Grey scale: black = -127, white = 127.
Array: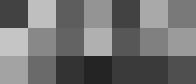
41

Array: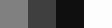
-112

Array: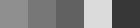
91

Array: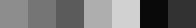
-118

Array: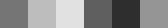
-81

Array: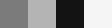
-108

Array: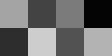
-4
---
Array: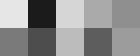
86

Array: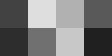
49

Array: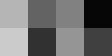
1

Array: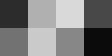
89

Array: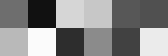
86

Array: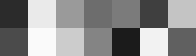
26

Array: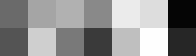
49
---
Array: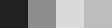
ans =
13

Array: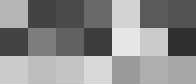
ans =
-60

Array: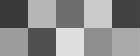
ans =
54

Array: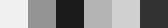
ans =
20

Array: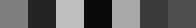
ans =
-90

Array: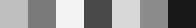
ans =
-5

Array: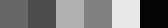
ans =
-51

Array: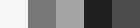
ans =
-7
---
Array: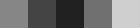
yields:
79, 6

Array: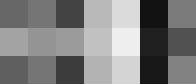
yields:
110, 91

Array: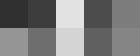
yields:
98, 84

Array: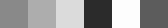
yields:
125, 91

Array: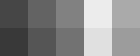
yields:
108, 96

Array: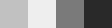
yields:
110, 65
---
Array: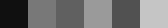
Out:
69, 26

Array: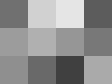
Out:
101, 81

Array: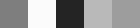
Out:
123, 57

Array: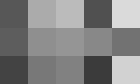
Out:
90, 82

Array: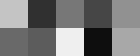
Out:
111, 68

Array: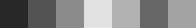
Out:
98, 49
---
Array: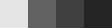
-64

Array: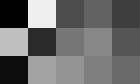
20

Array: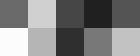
-80

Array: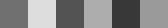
-44

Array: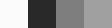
-1

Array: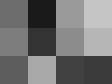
-62

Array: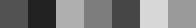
47

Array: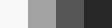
-41

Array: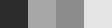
12

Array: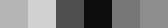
-48
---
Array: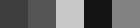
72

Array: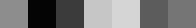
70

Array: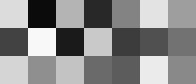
73

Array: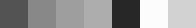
45

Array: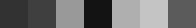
-108

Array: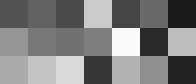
-1

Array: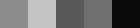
-38

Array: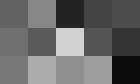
82

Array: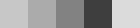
2
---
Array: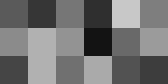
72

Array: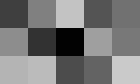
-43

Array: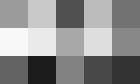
60

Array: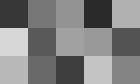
-85

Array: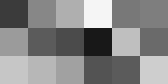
-7

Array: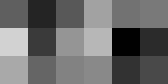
-13

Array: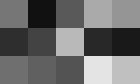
42

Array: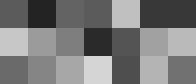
-71

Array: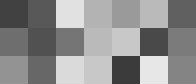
58
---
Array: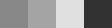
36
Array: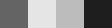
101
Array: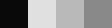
96
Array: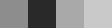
-86
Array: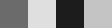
95
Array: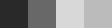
-23
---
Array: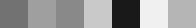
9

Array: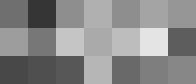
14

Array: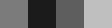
-33

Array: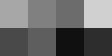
-19

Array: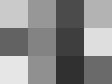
-52

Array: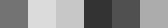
71

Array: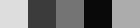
-11

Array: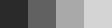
41

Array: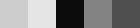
-115
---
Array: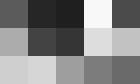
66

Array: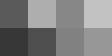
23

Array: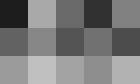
-51

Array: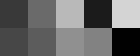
-126

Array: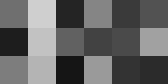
33

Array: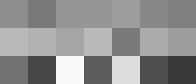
29

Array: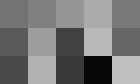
-25

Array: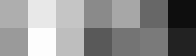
-93
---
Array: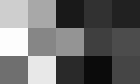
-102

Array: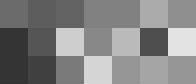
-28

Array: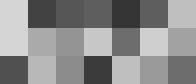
-41

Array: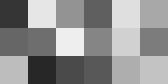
19

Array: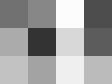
124

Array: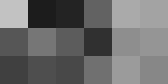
-92
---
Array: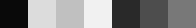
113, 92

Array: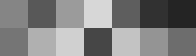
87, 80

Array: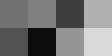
88, 48

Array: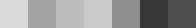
90, 74

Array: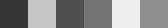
111, 69

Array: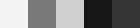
115, 79

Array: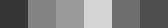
84, 26

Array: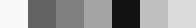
121, 91

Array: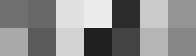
108, 96

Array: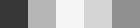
117, 84
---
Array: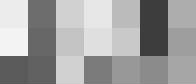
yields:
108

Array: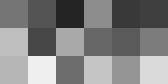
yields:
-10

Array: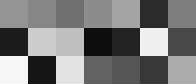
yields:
20

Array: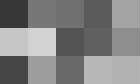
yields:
-72

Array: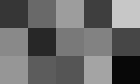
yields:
-73

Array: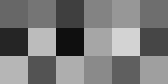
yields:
-24

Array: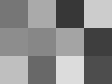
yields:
-9
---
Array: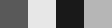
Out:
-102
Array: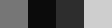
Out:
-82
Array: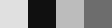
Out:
60
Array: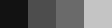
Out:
-21
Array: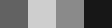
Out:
10
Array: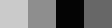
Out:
-123
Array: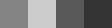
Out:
-38
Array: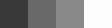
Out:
9
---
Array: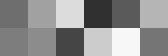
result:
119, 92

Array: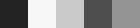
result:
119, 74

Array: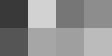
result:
82, 59

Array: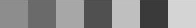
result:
84, 63

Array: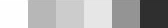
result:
126, 102

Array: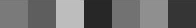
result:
61, 15

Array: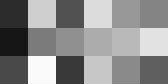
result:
122, 98

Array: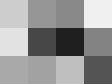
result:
112, 98
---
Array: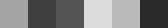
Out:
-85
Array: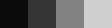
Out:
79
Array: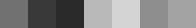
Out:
35
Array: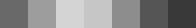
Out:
-70
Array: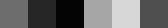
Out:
-48
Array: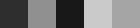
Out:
37
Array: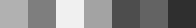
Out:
-80
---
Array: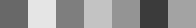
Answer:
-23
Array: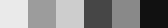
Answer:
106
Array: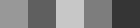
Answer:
24
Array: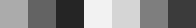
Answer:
43
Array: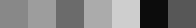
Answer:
8
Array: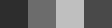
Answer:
-82
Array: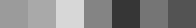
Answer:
27
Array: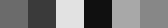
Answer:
-20
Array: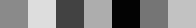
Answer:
10
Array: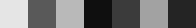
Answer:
101
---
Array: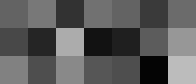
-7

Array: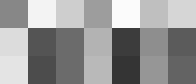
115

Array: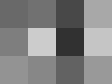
-14

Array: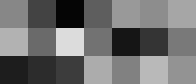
-60

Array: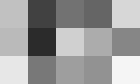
-62

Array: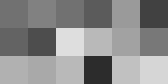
1

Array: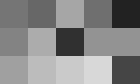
-24

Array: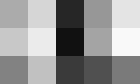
86
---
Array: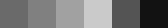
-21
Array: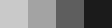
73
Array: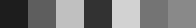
-98
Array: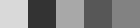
89
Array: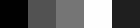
-126
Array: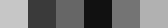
70
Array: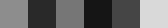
13
